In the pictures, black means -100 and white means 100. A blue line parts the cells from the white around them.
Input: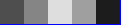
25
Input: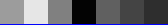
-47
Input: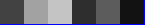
-28
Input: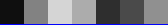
-42
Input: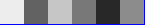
-69
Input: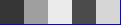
-41
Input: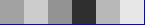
44
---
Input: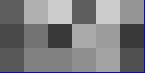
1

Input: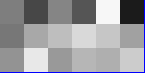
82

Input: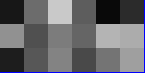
-32

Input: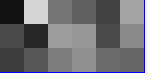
-31

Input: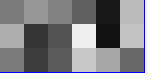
-53

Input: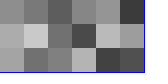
-11

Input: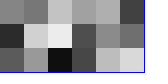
20
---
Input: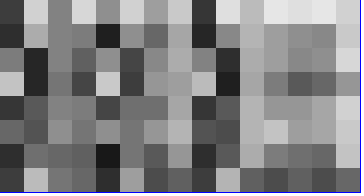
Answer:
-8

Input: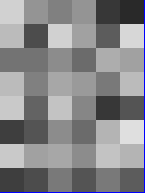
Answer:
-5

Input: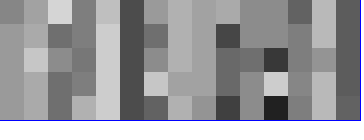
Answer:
-13

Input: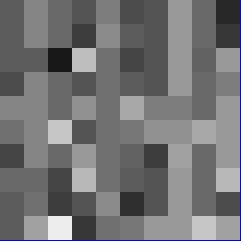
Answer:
86

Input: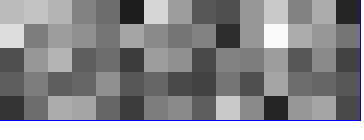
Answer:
35

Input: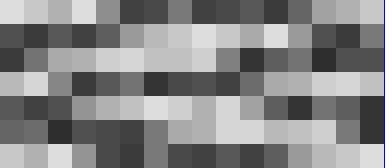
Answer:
73
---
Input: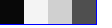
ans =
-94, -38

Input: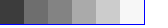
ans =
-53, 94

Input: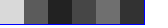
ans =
70, -61

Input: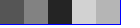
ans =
-33, 42

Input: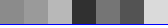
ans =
9, 71

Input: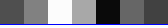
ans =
-38, -49

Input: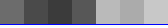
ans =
-15, 57

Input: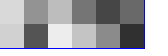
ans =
70, -62
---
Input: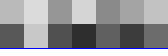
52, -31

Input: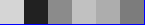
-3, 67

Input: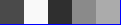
34, -42

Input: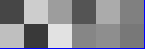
0, 50

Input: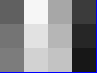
-54, -3

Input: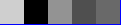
-18, 62

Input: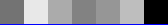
-100, -10

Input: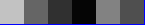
-38, 52

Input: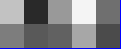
-13, -2
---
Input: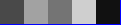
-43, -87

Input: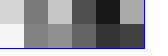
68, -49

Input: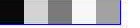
-93, 28

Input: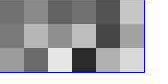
-11, 70

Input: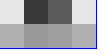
80, 37

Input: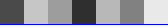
-42, 83
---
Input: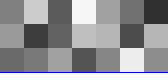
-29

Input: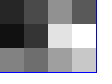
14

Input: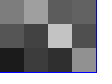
-28

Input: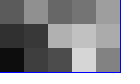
-19

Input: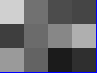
-40

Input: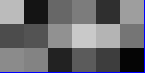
-19

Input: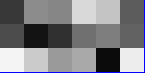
5
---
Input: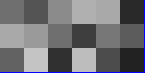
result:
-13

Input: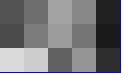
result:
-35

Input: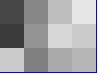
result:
-44

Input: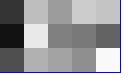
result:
-59

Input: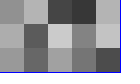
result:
14

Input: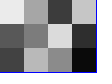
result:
84
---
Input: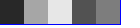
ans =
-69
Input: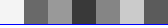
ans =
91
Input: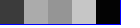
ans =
-54
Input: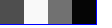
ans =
-39
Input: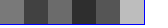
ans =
-5
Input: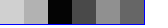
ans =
63
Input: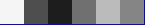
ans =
92
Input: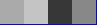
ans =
33
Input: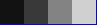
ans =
-86
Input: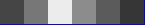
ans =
-46
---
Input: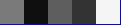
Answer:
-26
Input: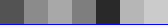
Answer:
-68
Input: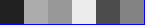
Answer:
85
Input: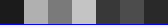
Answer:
-56
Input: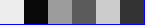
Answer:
-29
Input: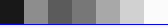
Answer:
32
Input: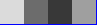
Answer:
-15
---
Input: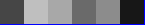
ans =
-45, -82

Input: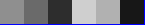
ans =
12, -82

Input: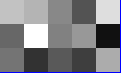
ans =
52, 35

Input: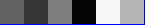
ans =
-22, 43

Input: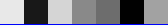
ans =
83, 27

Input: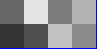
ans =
-20, 9

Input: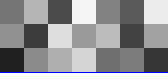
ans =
-8, -58
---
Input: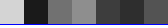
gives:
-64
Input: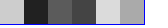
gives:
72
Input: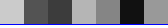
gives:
-87
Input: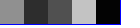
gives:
53
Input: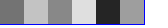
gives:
-71
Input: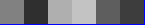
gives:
-26
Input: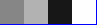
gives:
-82
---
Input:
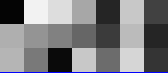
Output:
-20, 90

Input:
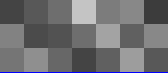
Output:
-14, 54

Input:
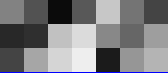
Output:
72, 87

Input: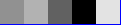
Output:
-24, 78

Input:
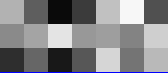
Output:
19, 94

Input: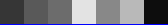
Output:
78, 78

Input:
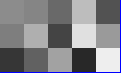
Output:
-47, 87
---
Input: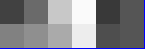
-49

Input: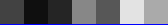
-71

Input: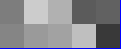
-29

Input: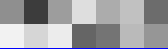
-21

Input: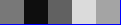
-24

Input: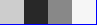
7
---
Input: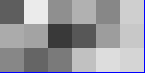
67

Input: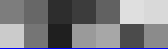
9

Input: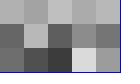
22

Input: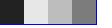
-3

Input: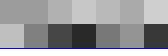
-56

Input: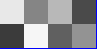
15
